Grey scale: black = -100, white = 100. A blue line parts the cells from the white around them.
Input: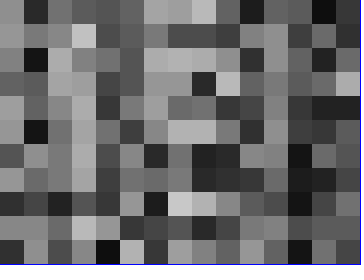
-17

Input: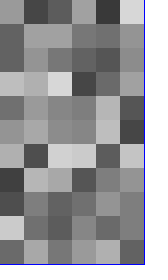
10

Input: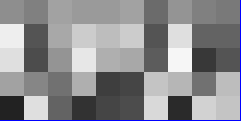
-34

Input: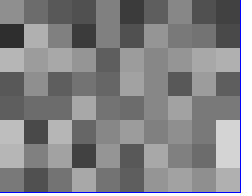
38

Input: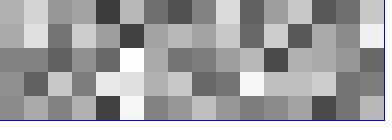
-19

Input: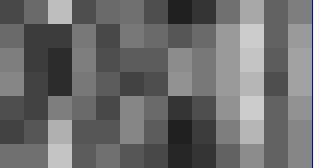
26

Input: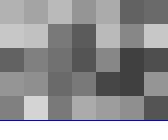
-39
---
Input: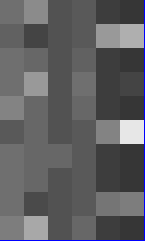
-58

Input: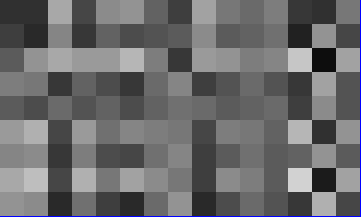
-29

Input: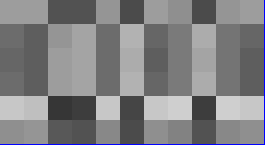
-26

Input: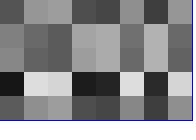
-23

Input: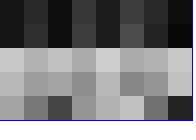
57

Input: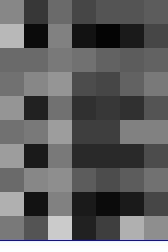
-11
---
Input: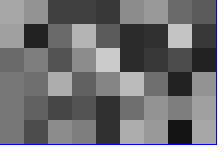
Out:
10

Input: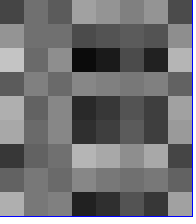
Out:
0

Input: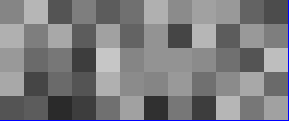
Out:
-67

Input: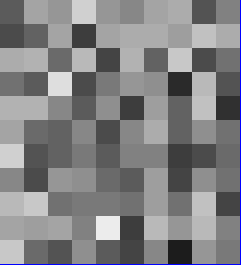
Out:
-35

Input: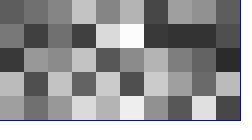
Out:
19
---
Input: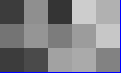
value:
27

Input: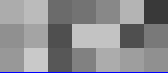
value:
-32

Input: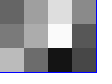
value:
-84

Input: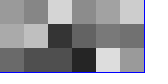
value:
-38

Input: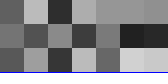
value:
-58

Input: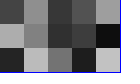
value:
-10

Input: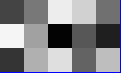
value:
75

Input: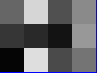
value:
-42
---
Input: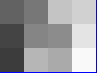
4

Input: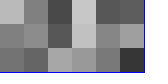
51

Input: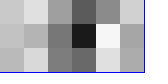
-80

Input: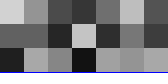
-64

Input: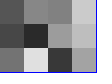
-67

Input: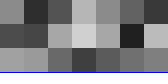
31

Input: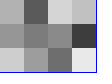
-3
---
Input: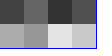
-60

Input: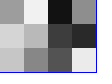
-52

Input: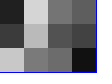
-36

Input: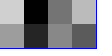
-9

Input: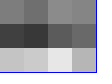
-29

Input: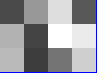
100

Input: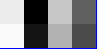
56

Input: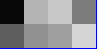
57
